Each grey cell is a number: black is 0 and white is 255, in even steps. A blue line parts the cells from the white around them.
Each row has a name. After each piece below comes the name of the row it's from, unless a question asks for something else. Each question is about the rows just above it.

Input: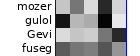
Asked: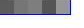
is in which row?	fuseg
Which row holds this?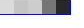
Gevi
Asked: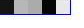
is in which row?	gulol
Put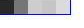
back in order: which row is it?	Gevi

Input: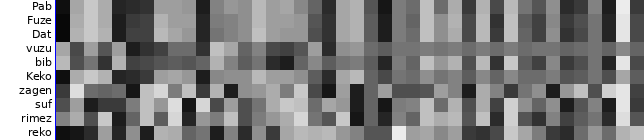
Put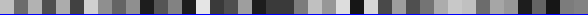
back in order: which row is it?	suf
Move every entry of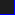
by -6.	[23]
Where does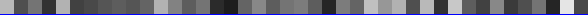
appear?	bib
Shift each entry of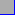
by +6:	[178]
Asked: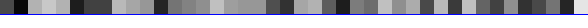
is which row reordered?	Dat
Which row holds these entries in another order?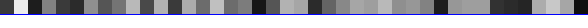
Pab

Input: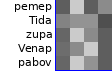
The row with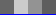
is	pabov
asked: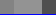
Tida
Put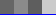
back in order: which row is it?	zupa
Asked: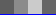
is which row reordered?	zupa
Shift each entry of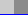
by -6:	[197 133]
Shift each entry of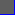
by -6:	[88]
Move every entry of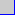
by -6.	[197]

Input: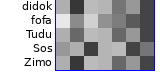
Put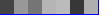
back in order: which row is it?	didok
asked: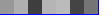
Sos
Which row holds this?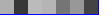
didok
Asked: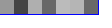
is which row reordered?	Tudu

